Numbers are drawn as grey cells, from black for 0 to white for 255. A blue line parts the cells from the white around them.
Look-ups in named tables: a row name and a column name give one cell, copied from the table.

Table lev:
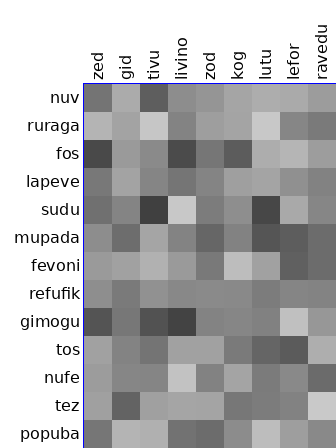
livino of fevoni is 154
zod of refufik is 138
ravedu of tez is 201
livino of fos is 75
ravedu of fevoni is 108
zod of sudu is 124
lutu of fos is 173
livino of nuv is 141
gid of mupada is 109
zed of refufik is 142
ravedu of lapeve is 130
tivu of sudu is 64
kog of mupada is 130
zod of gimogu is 131
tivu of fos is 138
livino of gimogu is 67
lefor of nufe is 137

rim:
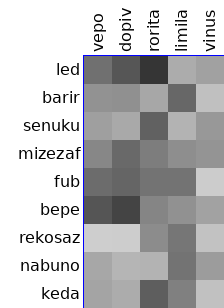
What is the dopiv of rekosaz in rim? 205
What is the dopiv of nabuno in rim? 181
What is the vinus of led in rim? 161
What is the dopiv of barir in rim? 144
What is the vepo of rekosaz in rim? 206
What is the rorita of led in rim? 53
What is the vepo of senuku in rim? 159

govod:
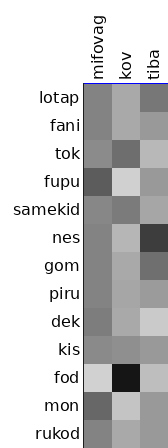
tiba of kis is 153
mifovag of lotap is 131
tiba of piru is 155
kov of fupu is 208
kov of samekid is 123
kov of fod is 21
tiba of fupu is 153
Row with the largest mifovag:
fod

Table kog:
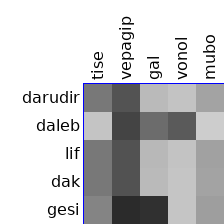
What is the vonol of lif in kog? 195
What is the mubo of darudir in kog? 163
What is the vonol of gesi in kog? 197
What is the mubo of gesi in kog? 158
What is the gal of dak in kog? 186
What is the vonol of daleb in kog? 90

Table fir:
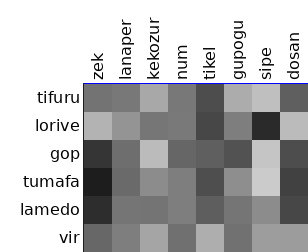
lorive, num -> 121
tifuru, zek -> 115
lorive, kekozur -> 118
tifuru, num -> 120
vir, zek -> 103
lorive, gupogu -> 126
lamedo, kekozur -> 116
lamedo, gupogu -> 117
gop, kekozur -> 187
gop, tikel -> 95
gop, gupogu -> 82

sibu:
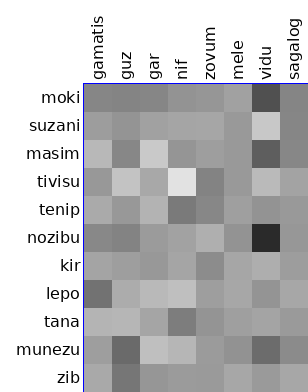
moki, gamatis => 134
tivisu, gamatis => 152
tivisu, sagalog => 163
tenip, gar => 179
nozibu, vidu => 42
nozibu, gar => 155

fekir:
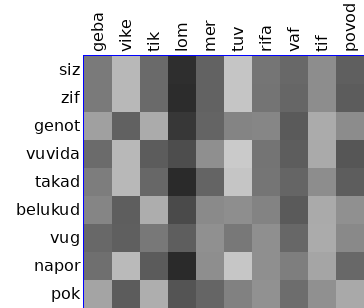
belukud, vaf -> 90
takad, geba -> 125
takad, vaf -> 101
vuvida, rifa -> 116
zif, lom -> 44
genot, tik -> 171
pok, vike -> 92
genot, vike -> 97
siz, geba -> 122
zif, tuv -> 197
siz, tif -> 141
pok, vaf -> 109
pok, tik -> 174
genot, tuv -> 132
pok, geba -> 164
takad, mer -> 100

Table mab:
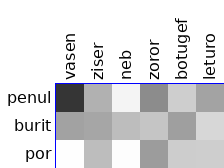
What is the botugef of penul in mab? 206
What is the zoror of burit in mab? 197
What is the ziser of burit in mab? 166
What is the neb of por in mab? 253
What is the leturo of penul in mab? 163
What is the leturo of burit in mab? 215
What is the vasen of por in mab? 254
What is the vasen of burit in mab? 162
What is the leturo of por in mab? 206
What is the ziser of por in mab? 189
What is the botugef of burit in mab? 159
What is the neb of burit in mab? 189
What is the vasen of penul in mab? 53
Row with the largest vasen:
por

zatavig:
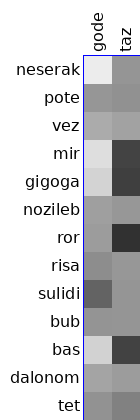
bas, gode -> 210
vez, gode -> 171
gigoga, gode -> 211
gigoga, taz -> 63
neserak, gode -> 236
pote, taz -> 145
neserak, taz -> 149
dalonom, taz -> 156
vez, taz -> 162
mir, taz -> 67
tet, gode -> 146
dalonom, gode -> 164
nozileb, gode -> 159
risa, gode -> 141
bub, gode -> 148
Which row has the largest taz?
vez

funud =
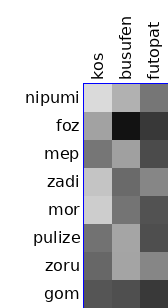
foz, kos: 162
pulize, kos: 114
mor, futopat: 82
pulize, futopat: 78
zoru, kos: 103
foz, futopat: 56
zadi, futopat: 134
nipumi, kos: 218
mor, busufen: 116
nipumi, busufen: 177
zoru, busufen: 164
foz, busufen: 18
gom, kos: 85
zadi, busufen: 106
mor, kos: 205
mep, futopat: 75
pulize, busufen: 165
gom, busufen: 79
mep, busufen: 160
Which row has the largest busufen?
nipumi

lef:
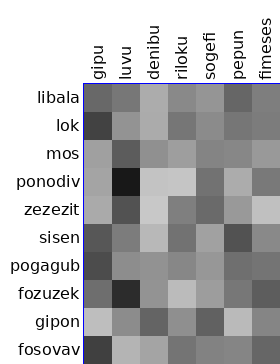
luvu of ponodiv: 24
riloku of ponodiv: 197
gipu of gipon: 190
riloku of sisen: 114
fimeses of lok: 124
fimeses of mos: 153
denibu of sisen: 184
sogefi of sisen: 161
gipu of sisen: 87
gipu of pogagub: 76
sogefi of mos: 132
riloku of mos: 158
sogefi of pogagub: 151
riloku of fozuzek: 187
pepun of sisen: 82
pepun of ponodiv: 172
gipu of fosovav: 64
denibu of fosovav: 164
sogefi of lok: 139

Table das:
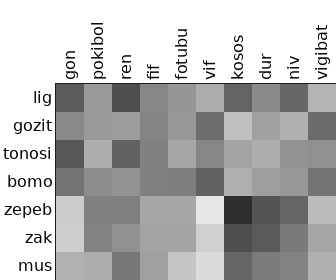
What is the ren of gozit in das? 157
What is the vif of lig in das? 173
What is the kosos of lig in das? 99
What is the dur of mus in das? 123
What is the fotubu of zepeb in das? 166
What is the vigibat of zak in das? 166
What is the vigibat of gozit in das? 107
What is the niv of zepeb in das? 101
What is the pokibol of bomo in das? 140
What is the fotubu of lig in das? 150

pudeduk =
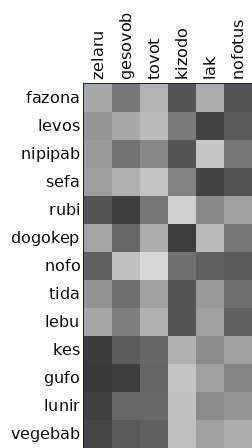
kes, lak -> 138
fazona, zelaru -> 168
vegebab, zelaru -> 69
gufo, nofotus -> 131
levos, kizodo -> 123
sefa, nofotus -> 84
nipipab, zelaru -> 154
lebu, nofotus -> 98
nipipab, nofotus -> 120
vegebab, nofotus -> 174
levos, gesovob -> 168
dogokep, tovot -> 174
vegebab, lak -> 160
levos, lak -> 66
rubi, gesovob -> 61
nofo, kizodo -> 113
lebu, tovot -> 176
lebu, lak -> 160

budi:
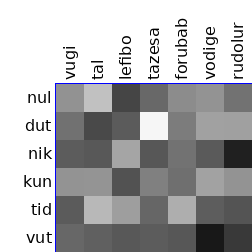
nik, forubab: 114
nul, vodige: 147
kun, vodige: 162
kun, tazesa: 128
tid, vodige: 93
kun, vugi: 147
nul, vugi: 146
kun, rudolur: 147
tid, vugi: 91
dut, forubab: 124
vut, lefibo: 88
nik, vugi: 92
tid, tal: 184
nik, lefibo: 165
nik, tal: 88
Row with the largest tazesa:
dut

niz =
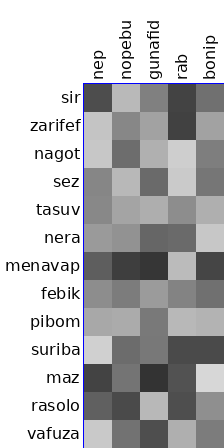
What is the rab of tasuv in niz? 141
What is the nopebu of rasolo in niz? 74
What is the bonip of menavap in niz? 69
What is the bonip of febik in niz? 112
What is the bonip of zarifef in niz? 162
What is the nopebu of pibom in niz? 171
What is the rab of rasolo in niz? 78
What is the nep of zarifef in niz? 196
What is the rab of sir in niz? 67
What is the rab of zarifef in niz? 65
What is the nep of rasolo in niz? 96
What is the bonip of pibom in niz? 179
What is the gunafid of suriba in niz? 120
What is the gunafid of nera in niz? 102
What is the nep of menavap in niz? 94
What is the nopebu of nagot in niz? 109
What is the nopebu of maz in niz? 116
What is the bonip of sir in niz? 112
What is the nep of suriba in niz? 208

